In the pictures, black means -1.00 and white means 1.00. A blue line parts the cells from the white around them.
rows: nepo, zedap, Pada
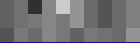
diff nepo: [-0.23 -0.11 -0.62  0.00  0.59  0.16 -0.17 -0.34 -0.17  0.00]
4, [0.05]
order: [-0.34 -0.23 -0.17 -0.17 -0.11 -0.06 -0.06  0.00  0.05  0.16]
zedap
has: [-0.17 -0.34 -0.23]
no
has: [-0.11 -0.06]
yes

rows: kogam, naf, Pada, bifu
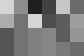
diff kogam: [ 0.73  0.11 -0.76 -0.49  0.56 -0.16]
1, [0.67]
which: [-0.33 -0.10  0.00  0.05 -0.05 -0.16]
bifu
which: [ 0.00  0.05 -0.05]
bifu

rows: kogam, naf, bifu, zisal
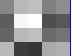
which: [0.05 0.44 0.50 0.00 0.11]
kogam
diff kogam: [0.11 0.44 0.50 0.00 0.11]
1, [0.05]
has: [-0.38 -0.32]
yes
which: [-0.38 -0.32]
naf

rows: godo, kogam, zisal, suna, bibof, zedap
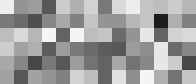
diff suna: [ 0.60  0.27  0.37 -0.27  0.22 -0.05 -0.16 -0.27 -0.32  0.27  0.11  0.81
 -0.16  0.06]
10, [0.22]
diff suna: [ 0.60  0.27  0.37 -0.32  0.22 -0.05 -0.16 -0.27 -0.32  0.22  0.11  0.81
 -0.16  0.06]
4, [-0.27]
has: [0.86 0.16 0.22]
yes
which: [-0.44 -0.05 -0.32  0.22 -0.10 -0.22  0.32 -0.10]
bibof
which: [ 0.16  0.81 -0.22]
zisal

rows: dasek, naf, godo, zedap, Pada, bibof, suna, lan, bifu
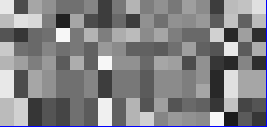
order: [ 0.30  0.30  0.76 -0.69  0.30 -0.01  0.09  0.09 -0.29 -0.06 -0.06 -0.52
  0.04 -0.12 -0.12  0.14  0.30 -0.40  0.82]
suna
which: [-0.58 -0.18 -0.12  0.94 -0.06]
godo

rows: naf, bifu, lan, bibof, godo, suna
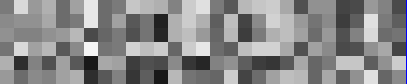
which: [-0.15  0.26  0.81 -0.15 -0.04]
naf
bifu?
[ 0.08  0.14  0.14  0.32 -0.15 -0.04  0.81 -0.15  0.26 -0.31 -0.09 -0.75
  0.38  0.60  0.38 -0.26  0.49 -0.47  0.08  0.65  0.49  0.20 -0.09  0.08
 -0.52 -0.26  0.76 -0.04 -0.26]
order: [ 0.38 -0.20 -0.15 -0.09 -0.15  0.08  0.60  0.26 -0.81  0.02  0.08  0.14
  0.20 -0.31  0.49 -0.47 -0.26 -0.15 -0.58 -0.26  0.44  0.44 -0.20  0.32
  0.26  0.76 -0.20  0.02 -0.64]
suna

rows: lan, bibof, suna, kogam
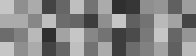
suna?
[-0.15  0.01  0.45 -0.63  0.28  0.55  0.06 -0.10 -0.52 -0.41 -0.05  0.55
 -0.20  0.17]
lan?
[ 0.55  0.12  0.34 -0.47 -0.20  0.50 -0.10  0.34 -0.63 -0.58  0.12  0.17
 -0.25  0.23]
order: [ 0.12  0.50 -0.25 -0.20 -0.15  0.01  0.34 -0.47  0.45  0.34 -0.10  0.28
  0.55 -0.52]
kogam
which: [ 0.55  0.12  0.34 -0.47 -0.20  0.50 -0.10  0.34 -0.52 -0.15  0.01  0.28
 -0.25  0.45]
kogam

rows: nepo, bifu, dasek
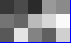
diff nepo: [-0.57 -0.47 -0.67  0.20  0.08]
2, [-0.41]
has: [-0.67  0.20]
yes
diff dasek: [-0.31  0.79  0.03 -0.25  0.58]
5, [0.63]
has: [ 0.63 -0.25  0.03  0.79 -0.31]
no
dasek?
[-0.31  0.79  0.03 -0.25  0.63]

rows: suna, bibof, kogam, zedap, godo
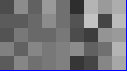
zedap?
[ 0.00 -0.24  0.05 -0.06  0.00  0.10 -0.24 -0.12  0.41]
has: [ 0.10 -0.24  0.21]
yes
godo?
[-0.29  0.05 -0.12 -0.06  0.00 -0.58 -0.46  0.05  0.31]
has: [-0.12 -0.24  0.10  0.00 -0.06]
no

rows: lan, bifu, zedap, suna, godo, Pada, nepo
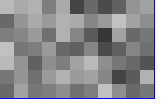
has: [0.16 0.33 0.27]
no
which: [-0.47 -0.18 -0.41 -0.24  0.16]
lan
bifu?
[-0.18  0.16  0.33  0.21  0.39  0.33  0.05  0.21  0.51  0.27  0.11]
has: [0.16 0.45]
no

